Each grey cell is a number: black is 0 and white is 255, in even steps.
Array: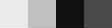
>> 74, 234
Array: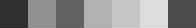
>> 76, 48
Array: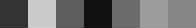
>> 133, 51
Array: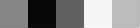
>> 186, 132
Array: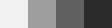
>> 42, 241
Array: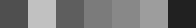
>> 33, 79
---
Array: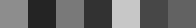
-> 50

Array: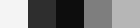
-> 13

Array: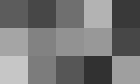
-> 146

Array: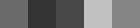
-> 71

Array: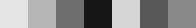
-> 23

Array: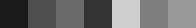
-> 51

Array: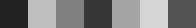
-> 55

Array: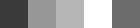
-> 181
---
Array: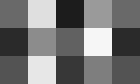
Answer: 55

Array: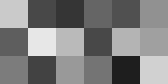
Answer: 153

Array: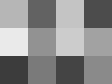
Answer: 68

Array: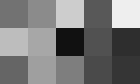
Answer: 126

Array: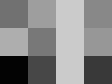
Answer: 203

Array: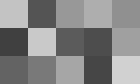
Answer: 166
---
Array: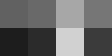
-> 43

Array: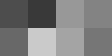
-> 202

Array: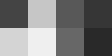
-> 239

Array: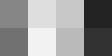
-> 242

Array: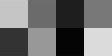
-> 152

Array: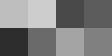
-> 106

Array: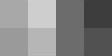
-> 182

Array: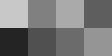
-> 80

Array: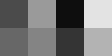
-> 132

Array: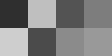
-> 75
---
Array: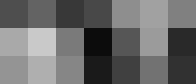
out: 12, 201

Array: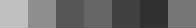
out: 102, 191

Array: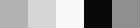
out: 249, 249

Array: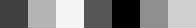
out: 86, 244

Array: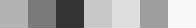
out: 200, 248

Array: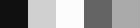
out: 252, 252

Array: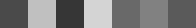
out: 212, 212
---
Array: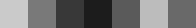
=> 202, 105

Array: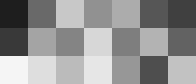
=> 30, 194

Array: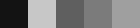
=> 19, 159

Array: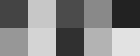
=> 68, 226

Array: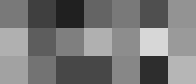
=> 121, 182

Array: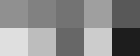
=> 144, 29

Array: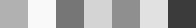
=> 177, 59

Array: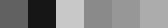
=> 97, 172
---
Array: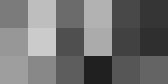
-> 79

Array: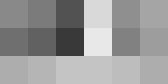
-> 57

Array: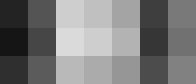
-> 218

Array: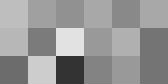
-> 226

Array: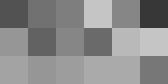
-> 134

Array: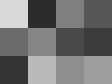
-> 73

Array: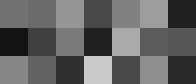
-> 122

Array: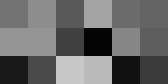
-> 65
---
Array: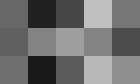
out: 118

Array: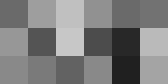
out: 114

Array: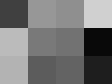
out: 208

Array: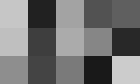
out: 95

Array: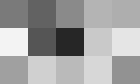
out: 174

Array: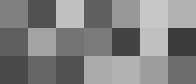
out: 178
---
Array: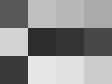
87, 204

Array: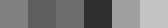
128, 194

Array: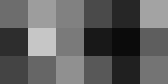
109, 116

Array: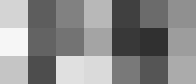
212, 171

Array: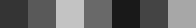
52, 167

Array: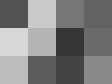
83, 138

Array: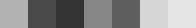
178, 229

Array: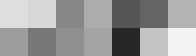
222, 243

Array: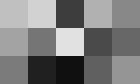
192, 149

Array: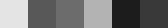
228, 57
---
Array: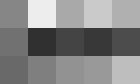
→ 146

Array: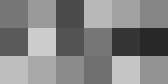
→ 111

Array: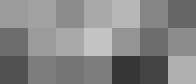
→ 54

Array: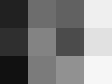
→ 123

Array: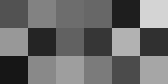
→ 123

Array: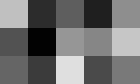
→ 223

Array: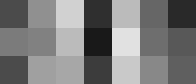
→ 201

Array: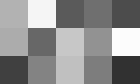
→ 192
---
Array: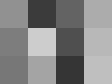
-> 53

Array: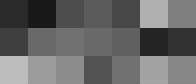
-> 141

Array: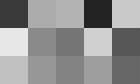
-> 131

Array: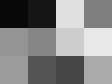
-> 70

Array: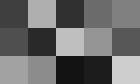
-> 19

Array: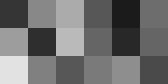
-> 87

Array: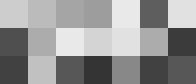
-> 87

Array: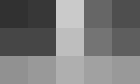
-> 175
